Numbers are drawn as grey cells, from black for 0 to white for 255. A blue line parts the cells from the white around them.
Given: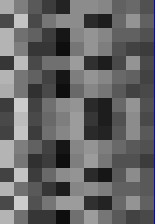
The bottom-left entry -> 180
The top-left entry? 172
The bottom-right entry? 73
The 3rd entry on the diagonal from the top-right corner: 97
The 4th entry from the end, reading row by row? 118
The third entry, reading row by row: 89
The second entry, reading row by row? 126
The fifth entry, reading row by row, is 35
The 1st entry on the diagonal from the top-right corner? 81
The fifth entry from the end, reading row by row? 156
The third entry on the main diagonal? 97

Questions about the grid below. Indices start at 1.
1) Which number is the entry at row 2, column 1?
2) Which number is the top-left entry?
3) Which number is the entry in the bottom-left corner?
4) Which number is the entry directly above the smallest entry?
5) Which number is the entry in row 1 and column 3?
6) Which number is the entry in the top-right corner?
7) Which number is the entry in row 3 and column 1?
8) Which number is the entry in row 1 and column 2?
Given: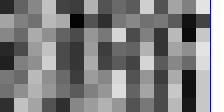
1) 164
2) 40
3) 47
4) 61
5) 135
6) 227
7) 135
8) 99

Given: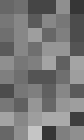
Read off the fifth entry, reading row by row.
143
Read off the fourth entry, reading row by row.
69
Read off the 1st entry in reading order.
103
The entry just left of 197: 143
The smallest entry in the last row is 54
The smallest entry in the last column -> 54
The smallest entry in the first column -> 76
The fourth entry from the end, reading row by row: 197
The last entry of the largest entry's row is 143
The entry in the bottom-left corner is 103
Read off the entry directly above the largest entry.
158
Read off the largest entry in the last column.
164

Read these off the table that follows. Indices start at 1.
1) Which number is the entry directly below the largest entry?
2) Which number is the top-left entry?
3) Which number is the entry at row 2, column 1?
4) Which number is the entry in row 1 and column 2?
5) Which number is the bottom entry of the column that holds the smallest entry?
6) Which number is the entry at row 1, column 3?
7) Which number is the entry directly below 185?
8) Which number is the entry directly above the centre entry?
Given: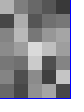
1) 203
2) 179
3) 71
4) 126
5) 71
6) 104
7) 158
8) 119

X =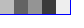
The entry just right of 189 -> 99
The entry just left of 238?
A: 58
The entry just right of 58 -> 238

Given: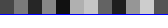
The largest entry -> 205
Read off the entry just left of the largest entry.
150

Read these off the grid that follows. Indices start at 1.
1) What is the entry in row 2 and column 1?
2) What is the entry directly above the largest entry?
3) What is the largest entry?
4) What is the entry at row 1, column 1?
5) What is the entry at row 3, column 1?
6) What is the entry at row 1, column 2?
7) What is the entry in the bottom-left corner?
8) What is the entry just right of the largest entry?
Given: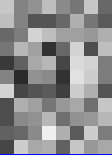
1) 190
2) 183
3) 240
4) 198
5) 104
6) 131
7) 70
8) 175

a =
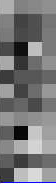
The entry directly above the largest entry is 94
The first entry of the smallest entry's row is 94
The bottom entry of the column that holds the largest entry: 217
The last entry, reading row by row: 160
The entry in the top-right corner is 144
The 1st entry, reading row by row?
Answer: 175
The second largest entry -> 211
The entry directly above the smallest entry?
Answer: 136
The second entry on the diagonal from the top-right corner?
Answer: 80
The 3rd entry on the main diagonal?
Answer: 80
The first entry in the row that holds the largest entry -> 60
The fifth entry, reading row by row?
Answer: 129
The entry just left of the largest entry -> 190
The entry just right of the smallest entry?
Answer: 198
